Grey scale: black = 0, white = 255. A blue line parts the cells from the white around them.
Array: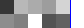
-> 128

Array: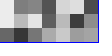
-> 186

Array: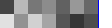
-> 146

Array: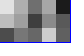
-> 159

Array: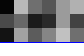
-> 104

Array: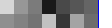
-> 130
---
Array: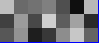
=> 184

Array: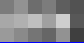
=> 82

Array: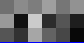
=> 146

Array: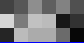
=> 80

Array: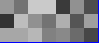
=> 77

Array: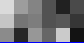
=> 74
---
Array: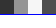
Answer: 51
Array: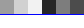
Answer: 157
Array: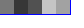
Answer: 120
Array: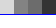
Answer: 217
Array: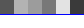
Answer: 86
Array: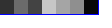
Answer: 49
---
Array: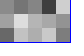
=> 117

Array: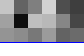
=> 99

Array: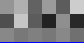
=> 176

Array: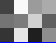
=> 249

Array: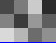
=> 123

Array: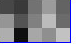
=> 57

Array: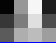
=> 151
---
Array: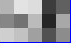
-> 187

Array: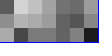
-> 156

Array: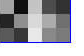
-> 217

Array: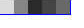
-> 42

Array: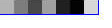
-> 160

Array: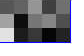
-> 118
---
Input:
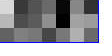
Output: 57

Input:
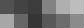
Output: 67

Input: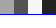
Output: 83

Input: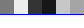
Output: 237

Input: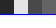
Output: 228

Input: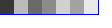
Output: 186
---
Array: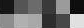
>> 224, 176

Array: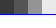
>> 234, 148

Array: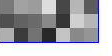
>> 221, 208

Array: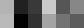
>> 202, 186

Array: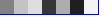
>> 243, 222

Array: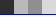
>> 217, 185

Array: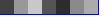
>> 200, 171
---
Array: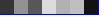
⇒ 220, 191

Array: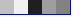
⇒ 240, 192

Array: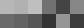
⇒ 191, 183

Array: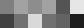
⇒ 230, 217

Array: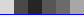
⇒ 216, 167

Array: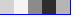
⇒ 244, 211

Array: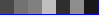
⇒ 191, 142

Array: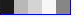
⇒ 247, 212

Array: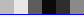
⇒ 231, 187
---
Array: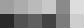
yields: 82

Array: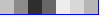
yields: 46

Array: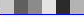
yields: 95

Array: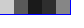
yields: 206

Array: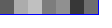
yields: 192

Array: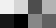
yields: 179

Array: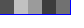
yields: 81

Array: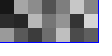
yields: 60

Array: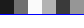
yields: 112

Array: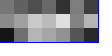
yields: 181
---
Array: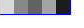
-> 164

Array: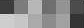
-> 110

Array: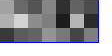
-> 134

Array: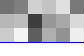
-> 195

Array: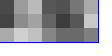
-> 87

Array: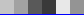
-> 57

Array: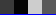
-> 89
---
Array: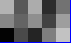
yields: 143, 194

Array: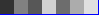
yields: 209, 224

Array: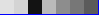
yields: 186, 225

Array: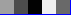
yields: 2, 239

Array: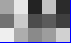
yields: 76, 239

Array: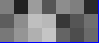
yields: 184, 197
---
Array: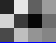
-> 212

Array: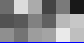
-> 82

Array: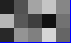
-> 182

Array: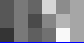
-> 87

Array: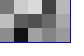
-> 190

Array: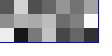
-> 142
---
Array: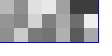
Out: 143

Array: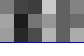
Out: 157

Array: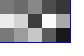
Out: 121

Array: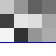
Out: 243

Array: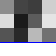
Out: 84

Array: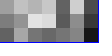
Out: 98

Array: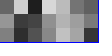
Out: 128
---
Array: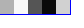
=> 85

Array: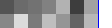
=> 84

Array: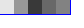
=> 104

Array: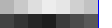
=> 38

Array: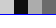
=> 107

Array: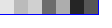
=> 86

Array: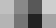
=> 88
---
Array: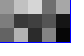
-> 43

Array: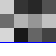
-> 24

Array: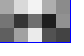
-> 235

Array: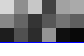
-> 148

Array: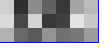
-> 113

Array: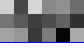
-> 124

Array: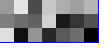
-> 89
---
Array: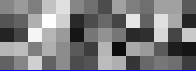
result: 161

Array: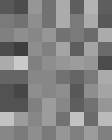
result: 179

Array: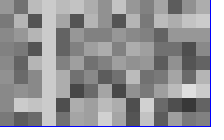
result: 145

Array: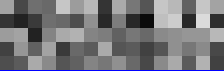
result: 198

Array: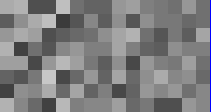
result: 151
